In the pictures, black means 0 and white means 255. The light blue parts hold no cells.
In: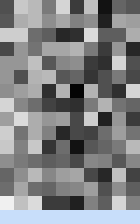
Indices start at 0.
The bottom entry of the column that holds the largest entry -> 240
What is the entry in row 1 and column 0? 87
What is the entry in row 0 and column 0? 80
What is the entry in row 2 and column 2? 109
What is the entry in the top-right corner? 87
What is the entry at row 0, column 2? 185
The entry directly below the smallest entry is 47
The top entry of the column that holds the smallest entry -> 59
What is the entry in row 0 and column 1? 200
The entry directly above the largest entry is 109
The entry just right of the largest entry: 192
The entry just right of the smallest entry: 179
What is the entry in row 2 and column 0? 206
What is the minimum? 4
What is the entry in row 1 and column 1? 173
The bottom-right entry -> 129
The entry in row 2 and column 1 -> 206
